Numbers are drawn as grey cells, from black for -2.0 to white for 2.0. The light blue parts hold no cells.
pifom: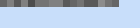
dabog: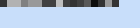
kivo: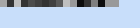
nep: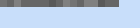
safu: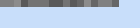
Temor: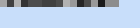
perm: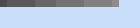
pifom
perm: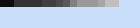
kivo
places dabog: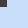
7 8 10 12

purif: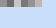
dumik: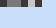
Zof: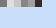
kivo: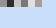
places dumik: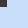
1 4 6
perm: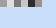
kivo

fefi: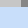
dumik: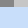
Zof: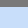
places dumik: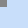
1 2
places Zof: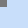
1 2 3 4
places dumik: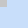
3 4
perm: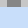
dumik
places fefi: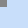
4

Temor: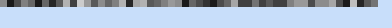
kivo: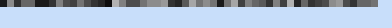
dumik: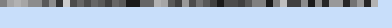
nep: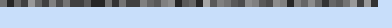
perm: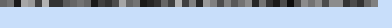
kivo
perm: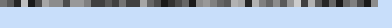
Temor
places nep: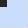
2 14 15 26 29 42

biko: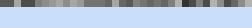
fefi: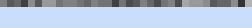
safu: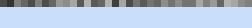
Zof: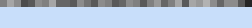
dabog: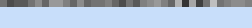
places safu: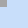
11 18 29 34
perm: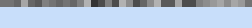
biko

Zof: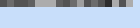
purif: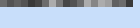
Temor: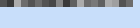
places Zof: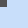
1 3 4 10 13 15 18
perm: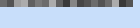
Temor
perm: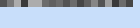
purif
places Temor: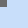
4 6 13 19
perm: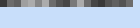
purif
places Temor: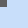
11 15
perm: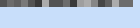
Temor

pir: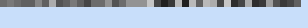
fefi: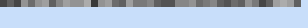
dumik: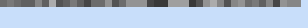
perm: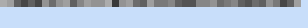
fefi
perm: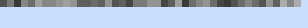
dumik
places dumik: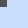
9 17 29 33
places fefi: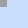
7 10 16 19 40 42
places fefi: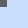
2 8 18 23 32 35 39 43
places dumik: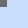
1 3 14 15 18 36

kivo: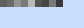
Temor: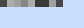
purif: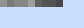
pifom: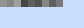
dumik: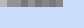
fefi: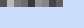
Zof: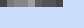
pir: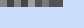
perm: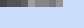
purif
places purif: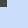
9
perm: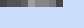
Zof
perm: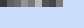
kivo
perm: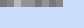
dumik

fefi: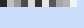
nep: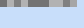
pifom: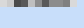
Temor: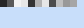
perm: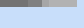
nep
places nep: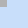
2 4 8 9
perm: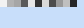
fefi
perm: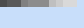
pifom
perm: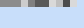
pifom
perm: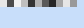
Temor

